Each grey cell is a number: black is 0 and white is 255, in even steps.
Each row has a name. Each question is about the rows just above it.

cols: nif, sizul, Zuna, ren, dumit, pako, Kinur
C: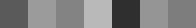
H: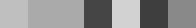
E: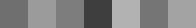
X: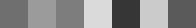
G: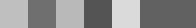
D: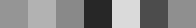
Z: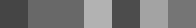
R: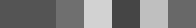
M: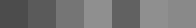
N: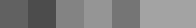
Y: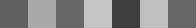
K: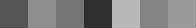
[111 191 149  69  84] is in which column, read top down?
nif
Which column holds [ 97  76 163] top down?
pako
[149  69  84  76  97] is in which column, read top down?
nif
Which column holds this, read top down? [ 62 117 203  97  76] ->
pako
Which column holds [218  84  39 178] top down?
ren
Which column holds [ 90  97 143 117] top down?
Kinur

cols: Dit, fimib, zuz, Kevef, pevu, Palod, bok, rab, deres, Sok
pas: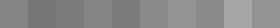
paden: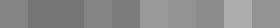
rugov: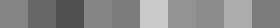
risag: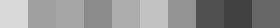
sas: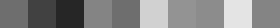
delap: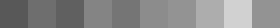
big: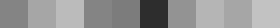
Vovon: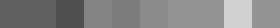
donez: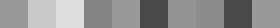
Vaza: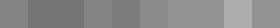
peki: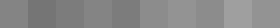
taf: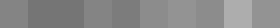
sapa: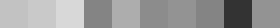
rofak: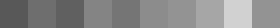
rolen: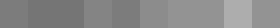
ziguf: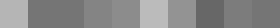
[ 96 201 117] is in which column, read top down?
fimib
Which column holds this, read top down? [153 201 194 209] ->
Palod
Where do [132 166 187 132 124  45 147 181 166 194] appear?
big

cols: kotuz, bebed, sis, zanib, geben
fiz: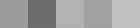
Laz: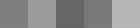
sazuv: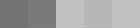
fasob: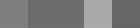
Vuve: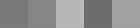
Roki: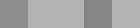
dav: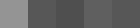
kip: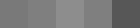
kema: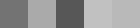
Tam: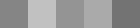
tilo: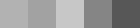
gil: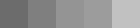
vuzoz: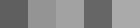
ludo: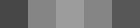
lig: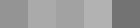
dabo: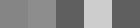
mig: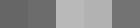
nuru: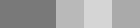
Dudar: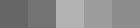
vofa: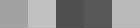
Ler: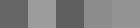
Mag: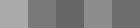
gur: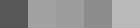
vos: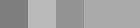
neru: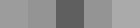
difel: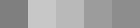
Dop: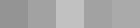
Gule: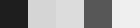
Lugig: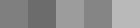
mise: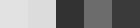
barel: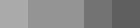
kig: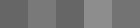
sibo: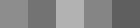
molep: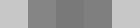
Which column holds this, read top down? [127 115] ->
kotuz
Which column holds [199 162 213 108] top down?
bebed
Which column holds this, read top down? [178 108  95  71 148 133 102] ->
kotuz
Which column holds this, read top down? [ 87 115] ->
geben
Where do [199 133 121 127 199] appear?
molep

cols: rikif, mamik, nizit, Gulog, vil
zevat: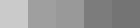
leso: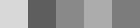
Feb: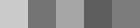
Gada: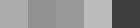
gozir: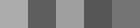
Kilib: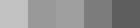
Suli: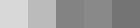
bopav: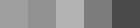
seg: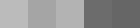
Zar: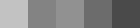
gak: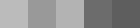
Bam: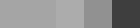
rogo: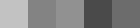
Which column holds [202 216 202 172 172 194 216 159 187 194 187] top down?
rikif
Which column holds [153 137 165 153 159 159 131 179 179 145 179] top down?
nizit
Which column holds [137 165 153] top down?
nizit

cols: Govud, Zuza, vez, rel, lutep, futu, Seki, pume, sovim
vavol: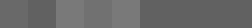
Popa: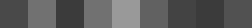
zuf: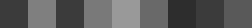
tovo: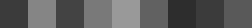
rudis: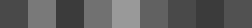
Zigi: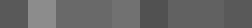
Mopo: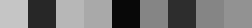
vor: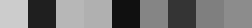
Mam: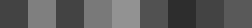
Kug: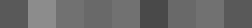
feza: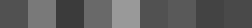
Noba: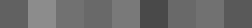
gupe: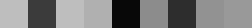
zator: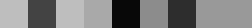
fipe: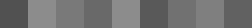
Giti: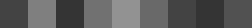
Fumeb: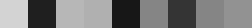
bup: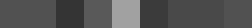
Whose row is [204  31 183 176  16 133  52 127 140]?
vor
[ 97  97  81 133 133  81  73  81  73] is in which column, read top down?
futu
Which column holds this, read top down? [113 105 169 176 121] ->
rel
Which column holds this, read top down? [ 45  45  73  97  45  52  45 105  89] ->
Seki
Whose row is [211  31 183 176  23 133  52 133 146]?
Fumeb
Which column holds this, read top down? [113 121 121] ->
rel
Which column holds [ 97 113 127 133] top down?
Zuza

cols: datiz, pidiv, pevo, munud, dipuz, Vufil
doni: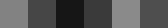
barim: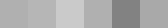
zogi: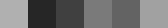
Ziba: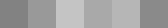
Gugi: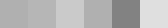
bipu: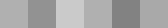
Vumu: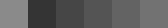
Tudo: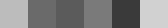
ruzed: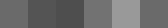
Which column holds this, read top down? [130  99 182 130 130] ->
dipuz
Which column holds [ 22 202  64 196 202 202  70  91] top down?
pevo
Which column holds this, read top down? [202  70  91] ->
pevo
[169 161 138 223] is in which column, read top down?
Vufil
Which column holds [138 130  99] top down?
dipuz

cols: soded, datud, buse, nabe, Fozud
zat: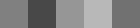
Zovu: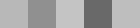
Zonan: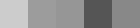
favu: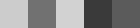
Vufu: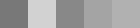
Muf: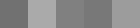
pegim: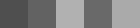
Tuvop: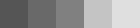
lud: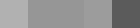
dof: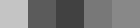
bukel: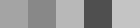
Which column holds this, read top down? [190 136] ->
Fozud
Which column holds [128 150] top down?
buse

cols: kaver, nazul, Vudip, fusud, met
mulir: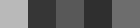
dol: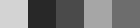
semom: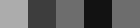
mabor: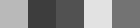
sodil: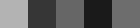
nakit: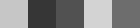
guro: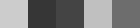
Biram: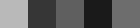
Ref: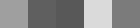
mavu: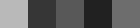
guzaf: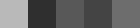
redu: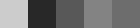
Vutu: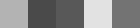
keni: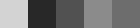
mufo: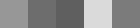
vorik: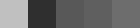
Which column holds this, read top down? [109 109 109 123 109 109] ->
met
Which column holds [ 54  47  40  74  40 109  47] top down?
nazul

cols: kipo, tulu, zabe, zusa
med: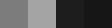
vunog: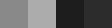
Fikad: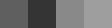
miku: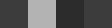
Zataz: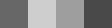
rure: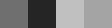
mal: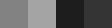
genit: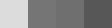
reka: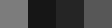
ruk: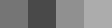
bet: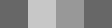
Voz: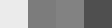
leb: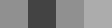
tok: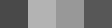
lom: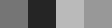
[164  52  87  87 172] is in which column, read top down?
zusa
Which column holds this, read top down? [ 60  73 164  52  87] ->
zusa
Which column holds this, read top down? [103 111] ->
kipo

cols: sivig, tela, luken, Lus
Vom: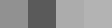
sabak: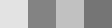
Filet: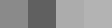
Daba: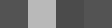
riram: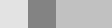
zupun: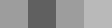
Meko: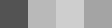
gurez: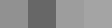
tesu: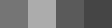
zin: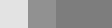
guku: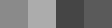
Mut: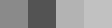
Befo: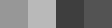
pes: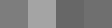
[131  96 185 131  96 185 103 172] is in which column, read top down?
tela
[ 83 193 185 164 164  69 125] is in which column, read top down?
Lus
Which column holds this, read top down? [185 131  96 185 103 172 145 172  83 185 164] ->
tela
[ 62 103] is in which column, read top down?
luken
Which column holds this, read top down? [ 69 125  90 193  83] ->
Lus
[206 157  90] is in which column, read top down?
luken

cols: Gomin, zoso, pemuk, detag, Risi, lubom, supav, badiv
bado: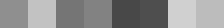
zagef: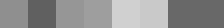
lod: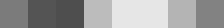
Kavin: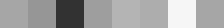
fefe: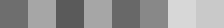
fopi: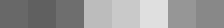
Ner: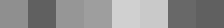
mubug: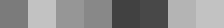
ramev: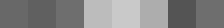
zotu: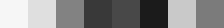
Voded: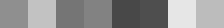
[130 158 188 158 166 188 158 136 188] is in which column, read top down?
detag
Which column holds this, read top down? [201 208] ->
Risi
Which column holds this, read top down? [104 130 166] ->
badiv
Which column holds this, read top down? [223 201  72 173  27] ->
lubom
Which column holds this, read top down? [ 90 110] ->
pemuk
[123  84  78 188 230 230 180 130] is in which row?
lod
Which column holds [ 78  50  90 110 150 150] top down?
pemuk

